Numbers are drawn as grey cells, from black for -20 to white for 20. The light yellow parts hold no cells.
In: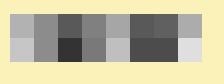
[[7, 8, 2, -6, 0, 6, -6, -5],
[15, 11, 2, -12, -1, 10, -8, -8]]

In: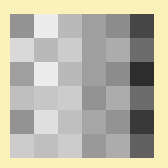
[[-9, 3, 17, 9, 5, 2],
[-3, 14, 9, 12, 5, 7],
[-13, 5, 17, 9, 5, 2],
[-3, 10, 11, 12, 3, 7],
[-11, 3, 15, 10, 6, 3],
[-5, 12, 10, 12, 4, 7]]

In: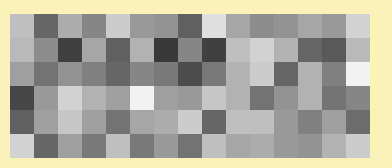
[[13, 10, -4, 7, 1, 12, 4, 3, -5, 15, 6, 2, 3, 6, 4],
[9, 9, 2, -10, 6, -5, 8, -11, 1, -10, 10, 13, 8, -4, -6],
[18, 5, -2, 3, 0, -4, 1, -1, -8, -1, 8, 12, -4, 8, 0],
[1, -9, 4, 13, 8, 5, 18, 5, 4, 11, 8, -2, 3, 8, -2],
[-3, -5, 5, 11, 5, -2, 6, 7, 12, -4, 10, 10, 4, 0, 5],
[12, 13, -4, 5, -1, 10, -1, 4, -2, 10, 6, 7, 4, 3, 8]]

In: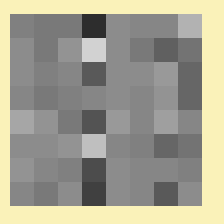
[[8, 0, -1, -1, -13, 2, 1, 1],
[-2, 2, -1, 3, 13, 2, -1, -5],
[-4, 2, 0, 1, -6, 2, 2, 4],
[-4, 1, -1, 0, 1, 2, 1, 3],
[1, 6, 3, -1, -7, 4, 1, 5],
[-2, 2, 2, 3, 10, 1, 0, -4],
[0, 3, 1, 0, -8, 2, 1, 1],
[2, 1, -1, 2, -10, 2, 1, -6]]

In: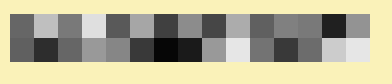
[[3, -4, 10, -1, 15, -6, 6, -10, 2, -9, 7, -5, 0, -1, -15],
[16, -5, -13, -4, 4, 1, -11, -19, -16, 4, 16, -2, -11, -3, 12]]

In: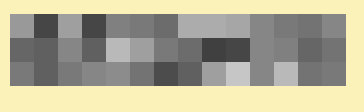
[[1, 4, -9, 5, -9, 0, -1, -3, 7, 7, 6, 1, -1, -2],
[-2, -4, -5, 1, -5, 9, 5, -1, -3, -10, -9, 1, 0, -4],
[-1, -1, -5, -1, 1, 2, -2, -8, -5, 5, 11, 1, 9, -2]]

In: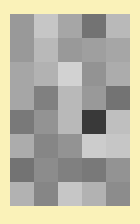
[[9, 4, 11, 6, -2],
[6, 4, 9, 4, 5],
[7, 6, 8, 13, 3],
[-2, 6, 0, 9, 4],
[10, -1, 3, 9, -11],
[11, 7, 1, 3, 12],
[3, -2, 2, 0, -1],
[2, 8, 1, 11, 8]]
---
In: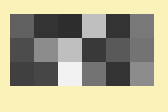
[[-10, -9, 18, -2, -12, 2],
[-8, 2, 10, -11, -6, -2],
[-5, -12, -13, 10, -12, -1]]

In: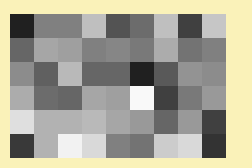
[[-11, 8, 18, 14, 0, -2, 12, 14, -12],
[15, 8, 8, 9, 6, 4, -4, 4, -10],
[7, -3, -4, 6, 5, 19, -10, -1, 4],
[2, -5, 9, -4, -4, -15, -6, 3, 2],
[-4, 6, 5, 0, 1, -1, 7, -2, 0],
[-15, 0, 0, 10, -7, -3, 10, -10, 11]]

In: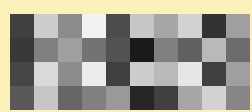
[[-6, 11, -4, 0, 4, -14, -10, 6, 13, 1],
[-9, 14, 2, 17, -10, 12, 9, 16, -10, 5],
[-11, 0, 5, -2, -7, -16, 0, -5, 9, -3],
[-10, 12, 2, 18, -8, 11, 6, 13, -12, 5]]

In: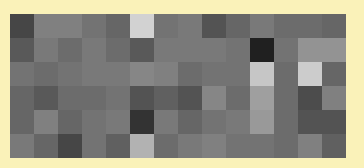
[[-1, -4, -9, -2, -5, 8, -3, -1, 0, -2, -2, -3, 0, -5],
[-4, 0, -4, -2, -1, -12, -1, -4, -2, -1, 4, -3, -7, -7],
[-4, -6, -3, -3, -2, -7, -5, -7, 1, -3, 5, -3, -8, 0],
[-2, -3, -2, -1, -1, 1, 0, -3, -2, -2, 11, -3, 12, -4],
[-6, -1, -3, -1, -3, -6, -1, -1, -1, -2, -15, -2, 3, 3],
[-9, 0, 0, -2, -4, 13, -2, -1, -7, -4, -1, -3, -3, -4]]

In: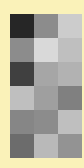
[[-3, 9, 3],
[1, 2, 10],
[10, 5, 0],
[-10, 6, 8],
[2, 14, 10],
[-14, 2, 12]]

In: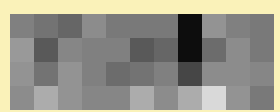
[[2, 7, 3, 1, 1, 7, 2, 7, 14, 3, -1],
[3, -2, 3, 0, -3, -2, 0, -9, 2, 2, 1],
[4, -6, 1, 0, 0, -6, -4, -18, -3, 2, -1],
[0, -2, -4, 2, -1, -1, -1, -18, 3, 0, -1]]

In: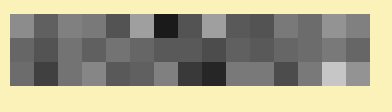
[[-3, -10, -2, 1, -6, -5, 0, -11, -14, -1, -1, -8, -1, 11, 3],
[-4, -7, -2, -5, -2, -4, -6, -6, -8, -5, -6, -4, -3, -1, -4],
[2, -5, 0, -1, -7, 5, -16, -7, 5, -6, -7, -1, -3, 3, 0]]

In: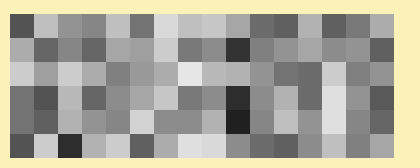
[[-7, 12, -13, 8, 12, -5, 7, 15, 14, 2, -3, -5, 2, 10, 0, 6],
[-2, -5, 8, 3, 1, 13, 2, 2, 8, -15, 1, 10, 3, 15, 1, -4],
[-2, -7, 9, -4, 2, 6, 11, -1, 2, -13, 2, 8, -3, 15, 3, -6],
[12, 5, 12, 7, 0, 4, 7, 16, 9, 8, 3, -2, -3, 12, 0, 3],
[7, -4, 1, -4, 6, 5, 12, -1, 2, -12, 0, 3, 6, 2, 3, -5],
[-7, 10, 3, 1, 10, -2, 14, 10, 11, 6, -3, -5, 8, -5, -1, 7]]
